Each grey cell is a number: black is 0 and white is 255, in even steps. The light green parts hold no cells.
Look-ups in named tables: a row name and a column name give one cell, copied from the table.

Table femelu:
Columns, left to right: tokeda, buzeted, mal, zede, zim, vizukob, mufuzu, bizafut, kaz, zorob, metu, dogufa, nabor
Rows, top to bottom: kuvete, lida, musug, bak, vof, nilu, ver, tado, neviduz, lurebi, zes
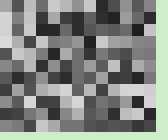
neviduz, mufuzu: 213
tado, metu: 212
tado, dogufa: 213
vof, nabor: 121
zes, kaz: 76
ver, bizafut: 91
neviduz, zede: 65

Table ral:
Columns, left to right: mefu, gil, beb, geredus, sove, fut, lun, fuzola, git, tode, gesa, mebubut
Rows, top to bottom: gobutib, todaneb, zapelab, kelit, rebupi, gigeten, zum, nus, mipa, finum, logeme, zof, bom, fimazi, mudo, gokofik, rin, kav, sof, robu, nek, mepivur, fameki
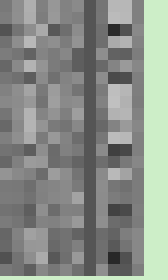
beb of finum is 179
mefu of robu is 102
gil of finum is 142
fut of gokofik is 138
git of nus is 123
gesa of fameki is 87
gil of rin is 122
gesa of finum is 181
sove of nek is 105
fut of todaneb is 131
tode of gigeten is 132
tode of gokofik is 118
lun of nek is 128
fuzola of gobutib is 85
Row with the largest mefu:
mudo

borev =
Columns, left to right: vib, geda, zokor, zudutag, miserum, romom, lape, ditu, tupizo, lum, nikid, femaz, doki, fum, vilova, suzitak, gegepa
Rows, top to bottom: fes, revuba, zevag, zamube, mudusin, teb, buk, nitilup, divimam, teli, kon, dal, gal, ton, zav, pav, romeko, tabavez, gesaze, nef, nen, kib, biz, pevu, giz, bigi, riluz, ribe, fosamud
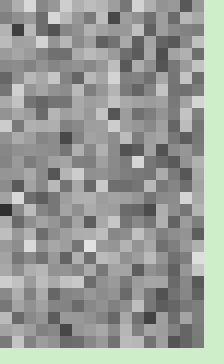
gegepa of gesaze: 126
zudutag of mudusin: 132
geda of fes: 175
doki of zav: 117
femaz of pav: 117
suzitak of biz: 150
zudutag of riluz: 148
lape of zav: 205
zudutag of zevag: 110
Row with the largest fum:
nitilup

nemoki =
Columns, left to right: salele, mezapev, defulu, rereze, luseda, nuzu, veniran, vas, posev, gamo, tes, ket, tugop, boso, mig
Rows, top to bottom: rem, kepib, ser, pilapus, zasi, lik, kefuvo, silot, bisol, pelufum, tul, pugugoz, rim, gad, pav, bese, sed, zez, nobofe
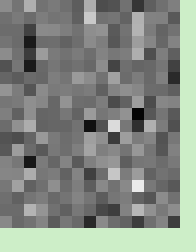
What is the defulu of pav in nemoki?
173
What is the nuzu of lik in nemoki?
107
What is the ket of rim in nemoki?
151
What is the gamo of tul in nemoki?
219
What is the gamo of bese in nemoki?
114
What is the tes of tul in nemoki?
119
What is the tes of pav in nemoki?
124
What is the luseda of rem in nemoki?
122
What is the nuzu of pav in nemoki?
98

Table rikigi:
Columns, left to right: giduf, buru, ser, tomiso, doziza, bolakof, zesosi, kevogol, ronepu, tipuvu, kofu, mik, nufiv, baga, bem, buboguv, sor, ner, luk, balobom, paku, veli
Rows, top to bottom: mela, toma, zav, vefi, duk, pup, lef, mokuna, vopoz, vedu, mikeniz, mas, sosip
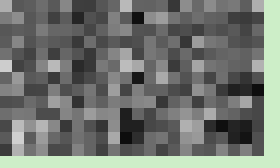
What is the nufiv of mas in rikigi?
108
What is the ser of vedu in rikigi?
119
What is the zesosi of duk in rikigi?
83
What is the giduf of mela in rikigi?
174
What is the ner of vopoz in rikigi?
109
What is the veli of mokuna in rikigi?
14
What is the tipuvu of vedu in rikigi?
138
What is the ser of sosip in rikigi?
114
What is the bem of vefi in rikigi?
111
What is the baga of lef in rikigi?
170
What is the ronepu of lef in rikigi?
92
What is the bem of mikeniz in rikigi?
90
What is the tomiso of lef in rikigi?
95
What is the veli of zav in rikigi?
104
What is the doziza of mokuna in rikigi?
126
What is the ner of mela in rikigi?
140

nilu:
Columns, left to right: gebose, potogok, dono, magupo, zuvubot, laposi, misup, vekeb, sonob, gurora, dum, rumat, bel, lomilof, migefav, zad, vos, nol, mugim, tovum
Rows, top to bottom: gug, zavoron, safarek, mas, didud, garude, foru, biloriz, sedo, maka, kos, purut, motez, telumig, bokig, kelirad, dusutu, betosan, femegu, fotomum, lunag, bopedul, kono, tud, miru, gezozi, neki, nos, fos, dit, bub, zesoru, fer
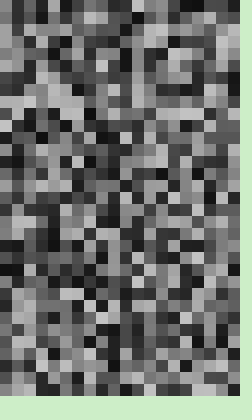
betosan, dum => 137
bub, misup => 133
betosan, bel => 63
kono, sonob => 120
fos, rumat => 44
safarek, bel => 181
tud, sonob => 27
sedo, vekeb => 93
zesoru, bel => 119
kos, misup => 154
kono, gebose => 17
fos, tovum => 161
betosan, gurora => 33
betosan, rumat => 141
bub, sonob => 141
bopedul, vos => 194
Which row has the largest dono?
sedo

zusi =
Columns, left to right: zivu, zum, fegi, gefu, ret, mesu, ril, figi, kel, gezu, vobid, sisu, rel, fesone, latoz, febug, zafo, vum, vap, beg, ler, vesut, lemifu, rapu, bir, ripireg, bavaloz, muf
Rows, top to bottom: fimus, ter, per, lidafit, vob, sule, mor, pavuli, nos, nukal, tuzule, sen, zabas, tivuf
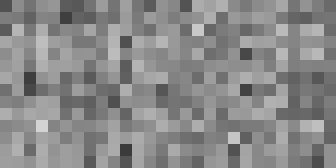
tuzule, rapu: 163
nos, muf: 125
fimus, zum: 140
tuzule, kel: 146
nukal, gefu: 163
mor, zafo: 108
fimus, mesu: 92
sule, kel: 149
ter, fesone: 143
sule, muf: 130
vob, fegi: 134
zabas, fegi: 106
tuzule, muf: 106
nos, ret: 160
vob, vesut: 131
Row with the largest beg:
sen

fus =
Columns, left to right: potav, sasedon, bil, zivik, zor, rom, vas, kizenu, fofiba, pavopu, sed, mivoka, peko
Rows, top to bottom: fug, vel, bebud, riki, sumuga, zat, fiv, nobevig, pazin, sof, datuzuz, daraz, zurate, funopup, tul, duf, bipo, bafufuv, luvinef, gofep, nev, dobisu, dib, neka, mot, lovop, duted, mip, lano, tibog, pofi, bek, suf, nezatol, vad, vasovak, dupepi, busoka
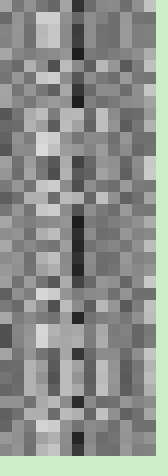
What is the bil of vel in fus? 120
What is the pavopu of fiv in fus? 110
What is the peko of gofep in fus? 137
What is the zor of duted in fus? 115
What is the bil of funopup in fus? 155
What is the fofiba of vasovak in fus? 134
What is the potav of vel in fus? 107
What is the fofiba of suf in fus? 191
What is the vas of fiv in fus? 86
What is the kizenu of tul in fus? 99
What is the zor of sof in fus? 125
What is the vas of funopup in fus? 67

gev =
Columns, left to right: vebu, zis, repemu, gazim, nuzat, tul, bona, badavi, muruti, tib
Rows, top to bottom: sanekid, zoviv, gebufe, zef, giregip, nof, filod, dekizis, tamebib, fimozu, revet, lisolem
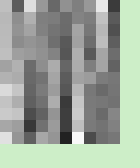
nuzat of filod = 165
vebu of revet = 167
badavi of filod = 156
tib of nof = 98
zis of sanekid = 92
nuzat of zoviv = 124
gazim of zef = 141
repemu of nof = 108
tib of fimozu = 134
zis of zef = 140
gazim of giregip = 145
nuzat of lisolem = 149
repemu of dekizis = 101
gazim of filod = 115
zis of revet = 158
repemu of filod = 105
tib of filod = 119
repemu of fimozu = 77
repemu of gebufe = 163
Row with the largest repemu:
sanekid

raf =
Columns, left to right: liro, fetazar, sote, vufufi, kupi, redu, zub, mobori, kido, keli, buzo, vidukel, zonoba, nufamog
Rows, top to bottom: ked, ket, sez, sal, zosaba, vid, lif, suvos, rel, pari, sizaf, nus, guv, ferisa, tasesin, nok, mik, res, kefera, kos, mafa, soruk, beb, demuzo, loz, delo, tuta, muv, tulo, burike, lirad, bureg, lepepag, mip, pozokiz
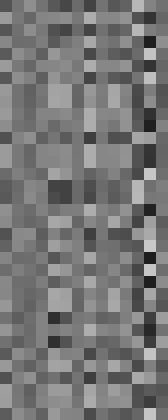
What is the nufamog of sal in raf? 143
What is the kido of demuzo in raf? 124
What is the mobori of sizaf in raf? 173
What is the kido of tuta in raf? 98
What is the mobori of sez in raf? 69
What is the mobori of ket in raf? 173
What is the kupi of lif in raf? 148
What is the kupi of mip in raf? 141

